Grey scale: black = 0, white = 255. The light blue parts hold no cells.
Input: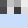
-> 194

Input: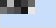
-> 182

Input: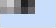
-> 205

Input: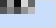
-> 161

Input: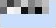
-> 61

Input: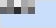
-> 140

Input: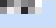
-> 122
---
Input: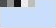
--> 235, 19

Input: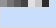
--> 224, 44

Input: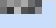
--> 185, 54

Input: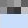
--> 192, 54

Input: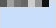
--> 205, 17

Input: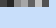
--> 196, 38

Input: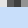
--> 228, 64

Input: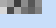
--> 215, 61

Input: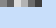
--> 220, 62
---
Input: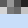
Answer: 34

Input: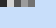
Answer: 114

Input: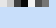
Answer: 117

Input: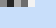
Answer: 242

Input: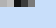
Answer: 122

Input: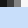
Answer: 247

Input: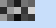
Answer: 100
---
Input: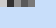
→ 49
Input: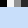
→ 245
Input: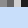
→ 100
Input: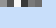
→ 82
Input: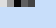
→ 155
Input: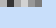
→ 52
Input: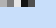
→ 123
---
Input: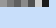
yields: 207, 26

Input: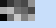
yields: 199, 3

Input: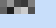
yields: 204, 30

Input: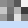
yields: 242, 59

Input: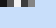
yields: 242, 20

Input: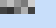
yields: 206, 51

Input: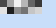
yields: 242, 30

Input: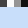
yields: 251, 16
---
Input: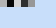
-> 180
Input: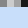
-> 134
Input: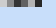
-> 205
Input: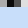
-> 172
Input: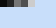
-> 11
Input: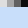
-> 222
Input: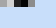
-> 166
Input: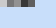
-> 203
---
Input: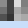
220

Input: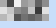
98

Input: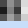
101

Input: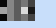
119

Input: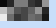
39

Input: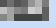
180

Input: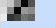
8
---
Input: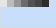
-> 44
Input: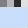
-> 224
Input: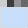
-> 105
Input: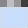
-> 61
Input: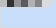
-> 220
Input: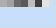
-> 228
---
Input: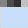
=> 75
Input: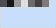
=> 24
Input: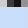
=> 60
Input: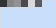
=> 134
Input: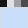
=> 225
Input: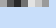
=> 85
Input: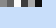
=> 97
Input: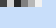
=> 214
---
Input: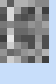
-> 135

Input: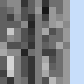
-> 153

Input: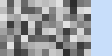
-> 132

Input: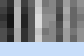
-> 145

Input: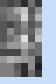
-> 57
